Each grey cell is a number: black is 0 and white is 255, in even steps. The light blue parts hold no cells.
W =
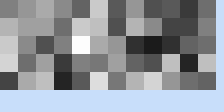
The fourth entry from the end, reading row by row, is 212
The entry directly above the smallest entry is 138
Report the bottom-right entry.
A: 99
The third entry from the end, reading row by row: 150
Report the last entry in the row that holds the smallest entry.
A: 110
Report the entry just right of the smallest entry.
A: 48
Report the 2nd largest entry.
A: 221
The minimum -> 27
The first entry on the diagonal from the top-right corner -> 110
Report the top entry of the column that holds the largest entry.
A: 99
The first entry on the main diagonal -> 128
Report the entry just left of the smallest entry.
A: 48
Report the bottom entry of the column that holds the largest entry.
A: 89
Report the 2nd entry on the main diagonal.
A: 160
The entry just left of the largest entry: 128
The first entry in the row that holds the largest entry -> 202
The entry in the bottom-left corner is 68
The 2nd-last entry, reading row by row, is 110

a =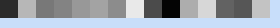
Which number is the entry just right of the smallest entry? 173
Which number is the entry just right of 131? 152
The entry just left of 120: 183

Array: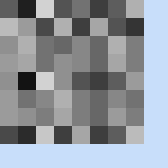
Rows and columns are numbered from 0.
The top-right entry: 176
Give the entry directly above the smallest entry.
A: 166
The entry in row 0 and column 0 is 93
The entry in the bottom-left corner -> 73
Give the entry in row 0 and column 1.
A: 31
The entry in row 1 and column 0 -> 187
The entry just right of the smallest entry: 210
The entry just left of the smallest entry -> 144
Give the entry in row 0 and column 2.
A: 210

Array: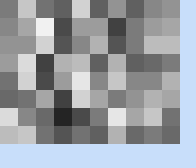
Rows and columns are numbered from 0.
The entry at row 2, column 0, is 147
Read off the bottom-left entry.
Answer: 188
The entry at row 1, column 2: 241
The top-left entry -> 123
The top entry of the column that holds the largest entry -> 114
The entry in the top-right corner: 147
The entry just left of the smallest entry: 105
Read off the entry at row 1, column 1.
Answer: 166
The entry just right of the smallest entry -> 74
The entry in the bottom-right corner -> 105
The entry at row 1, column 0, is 135
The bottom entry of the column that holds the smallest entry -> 84
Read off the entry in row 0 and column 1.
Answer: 198
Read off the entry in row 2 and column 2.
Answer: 210
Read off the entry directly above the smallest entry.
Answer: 65
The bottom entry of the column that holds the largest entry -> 114

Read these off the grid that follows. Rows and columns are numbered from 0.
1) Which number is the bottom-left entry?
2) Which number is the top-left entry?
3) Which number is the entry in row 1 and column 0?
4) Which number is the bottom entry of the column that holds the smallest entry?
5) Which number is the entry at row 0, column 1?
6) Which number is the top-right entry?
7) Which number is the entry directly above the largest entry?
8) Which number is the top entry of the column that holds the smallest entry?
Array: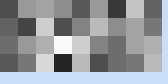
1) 89
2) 78
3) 98
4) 37
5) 153
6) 98
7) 78
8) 141

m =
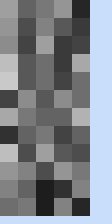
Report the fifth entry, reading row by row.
38
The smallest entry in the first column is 49
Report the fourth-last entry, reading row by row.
120
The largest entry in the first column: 201
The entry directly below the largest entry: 67
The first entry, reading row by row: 159
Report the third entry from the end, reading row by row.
29
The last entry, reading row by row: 38
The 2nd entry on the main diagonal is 77
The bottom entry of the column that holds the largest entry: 110
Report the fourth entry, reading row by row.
149

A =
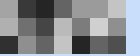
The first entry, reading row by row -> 164
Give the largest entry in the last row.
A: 196
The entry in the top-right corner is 196
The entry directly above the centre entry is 100
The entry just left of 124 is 186
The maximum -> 208

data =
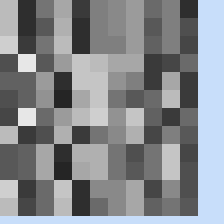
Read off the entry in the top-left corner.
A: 187
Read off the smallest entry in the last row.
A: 46
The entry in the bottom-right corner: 88
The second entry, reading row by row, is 46
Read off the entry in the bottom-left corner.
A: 187
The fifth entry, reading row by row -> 58
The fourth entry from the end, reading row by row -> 167
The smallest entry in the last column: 46
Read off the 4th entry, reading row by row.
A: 167
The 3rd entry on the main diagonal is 116
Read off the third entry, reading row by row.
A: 116
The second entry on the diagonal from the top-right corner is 127
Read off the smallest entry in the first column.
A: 70
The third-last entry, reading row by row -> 97
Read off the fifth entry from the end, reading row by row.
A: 137
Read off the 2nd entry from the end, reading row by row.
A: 116
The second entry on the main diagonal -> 46

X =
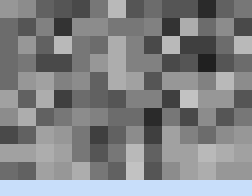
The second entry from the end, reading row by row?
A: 151
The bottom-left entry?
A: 108
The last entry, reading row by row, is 151
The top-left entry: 151
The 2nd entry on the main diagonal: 85
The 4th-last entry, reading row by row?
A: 161
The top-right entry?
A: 119
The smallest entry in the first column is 73
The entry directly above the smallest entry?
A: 63
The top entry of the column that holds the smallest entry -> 42
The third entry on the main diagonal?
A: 97
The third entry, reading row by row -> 97
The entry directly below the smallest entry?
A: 129
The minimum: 32
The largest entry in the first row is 185
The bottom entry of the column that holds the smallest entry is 173
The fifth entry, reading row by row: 73
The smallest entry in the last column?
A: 73
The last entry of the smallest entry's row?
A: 108
